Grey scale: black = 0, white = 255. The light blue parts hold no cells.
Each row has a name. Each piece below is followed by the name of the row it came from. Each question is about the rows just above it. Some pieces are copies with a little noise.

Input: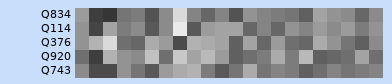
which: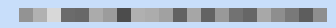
Q376
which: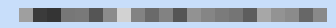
Q834
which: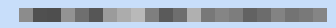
Q743

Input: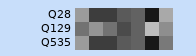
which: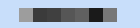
Q535

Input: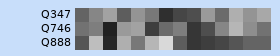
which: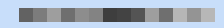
Q347
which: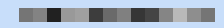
Q746

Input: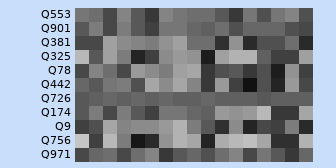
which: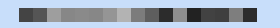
Q9
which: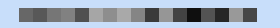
Q442
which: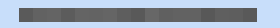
Q726

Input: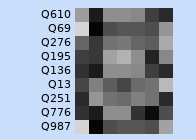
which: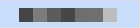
Q13
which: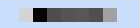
Q987
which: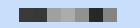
Q195

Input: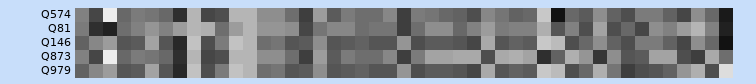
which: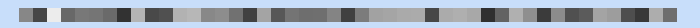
Q873

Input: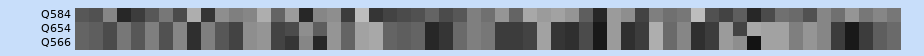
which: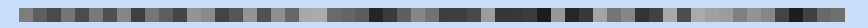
Q654
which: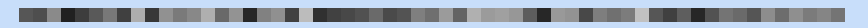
Q584
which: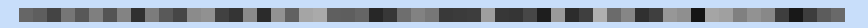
Q566

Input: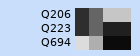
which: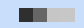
Q206
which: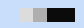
Q694
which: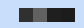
Q223
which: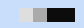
Q694

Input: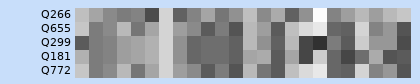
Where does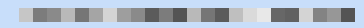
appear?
Q772
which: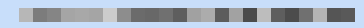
Q181
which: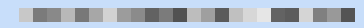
Q655
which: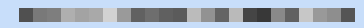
Q299
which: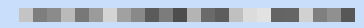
Q772

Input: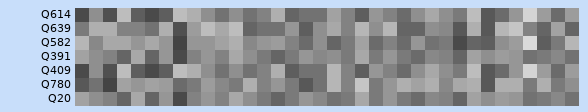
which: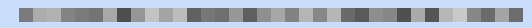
Q639
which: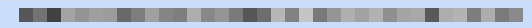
Q780
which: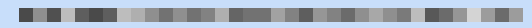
Q614

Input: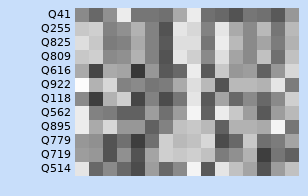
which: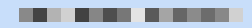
Q118
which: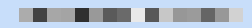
Q616
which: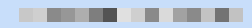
Q809
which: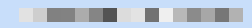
Q825
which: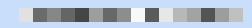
Q514

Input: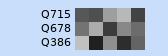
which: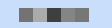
Q678
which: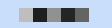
Q386

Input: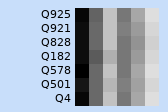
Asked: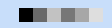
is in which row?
Q578
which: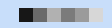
Q501
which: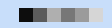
Q182

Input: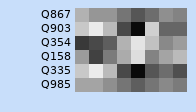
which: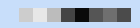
Q335
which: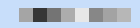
Q158
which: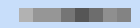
Q867

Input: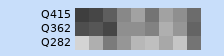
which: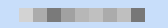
Q282
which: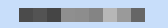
Q362
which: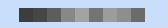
Q415

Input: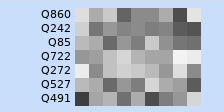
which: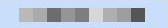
Q527
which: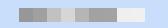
Q722

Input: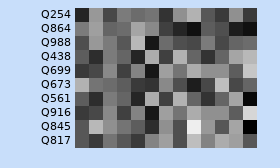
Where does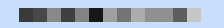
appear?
Q699
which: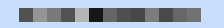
Q988
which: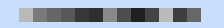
Q673
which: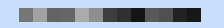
Q864

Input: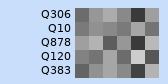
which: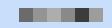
Q306
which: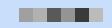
Q878
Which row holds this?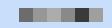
Q306
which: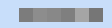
Q10

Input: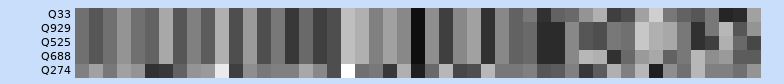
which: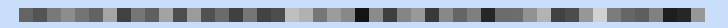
Q33

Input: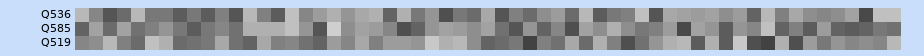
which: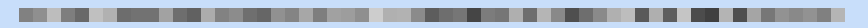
Q519
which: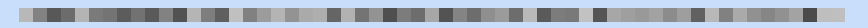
Q536
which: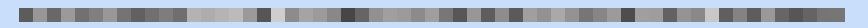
Q585

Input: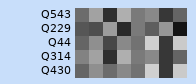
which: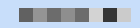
Q430
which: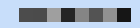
Q229
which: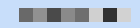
Q44
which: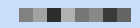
Q314

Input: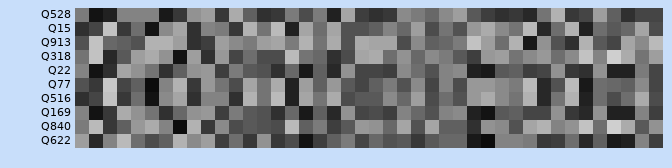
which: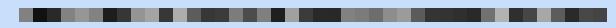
Q528
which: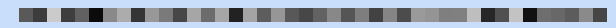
Q77
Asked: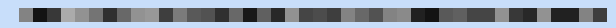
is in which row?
Q169
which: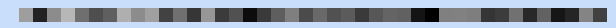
Q622

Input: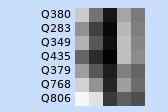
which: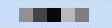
Q283
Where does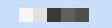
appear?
Q806

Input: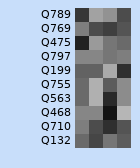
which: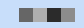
Q563
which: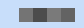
Q132

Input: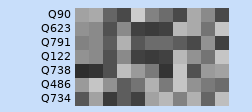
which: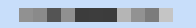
Q122
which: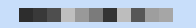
Q738
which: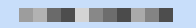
Q90
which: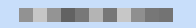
Q486

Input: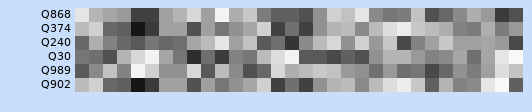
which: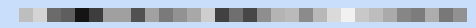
Q374
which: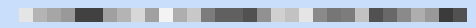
Q868
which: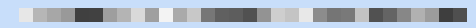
Q868
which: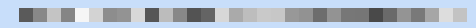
Q989

